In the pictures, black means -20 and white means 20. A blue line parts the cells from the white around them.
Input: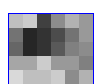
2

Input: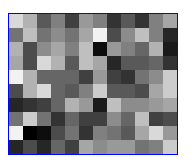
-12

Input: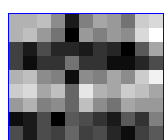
-2

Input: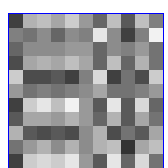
-6

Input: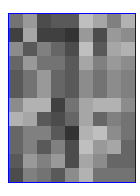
6
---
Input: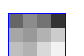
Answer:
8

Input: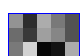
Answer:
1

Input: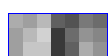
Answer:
3

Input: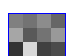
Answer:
-2

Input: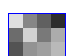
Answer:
-1

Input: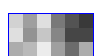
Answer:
-9
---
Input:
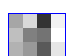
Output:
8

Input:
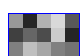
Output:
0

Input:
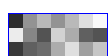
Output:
-11

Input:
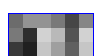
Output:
-11

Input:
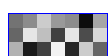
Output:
8

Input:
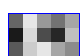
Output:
-6
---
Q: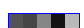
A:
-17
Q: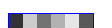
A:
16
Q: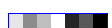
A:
-6
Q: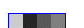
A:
-6
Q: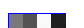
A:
19
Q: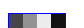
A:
17
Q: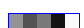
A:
-17
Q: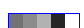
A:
-14
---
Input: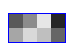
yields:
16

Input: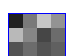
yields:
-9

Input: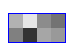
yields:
2

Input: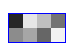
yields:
10

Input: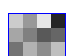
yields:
-6

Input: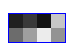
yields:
-17

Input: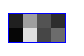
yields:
-7
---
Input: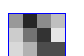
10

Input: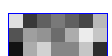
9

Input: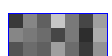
5

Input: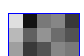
-11

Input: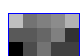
8

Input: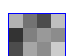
10

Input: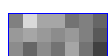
-4

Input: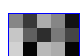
-17
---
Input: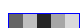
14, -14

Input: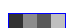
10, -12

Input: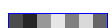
16, -14

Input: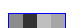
10, -12

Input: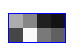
19, -17

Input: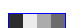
17, -13

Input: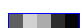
13, -19

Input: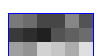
15, -15

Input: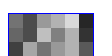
14, -14
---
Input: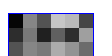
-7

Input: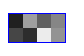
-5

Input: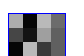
9

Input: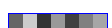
-12

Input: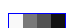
-7

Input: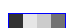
12
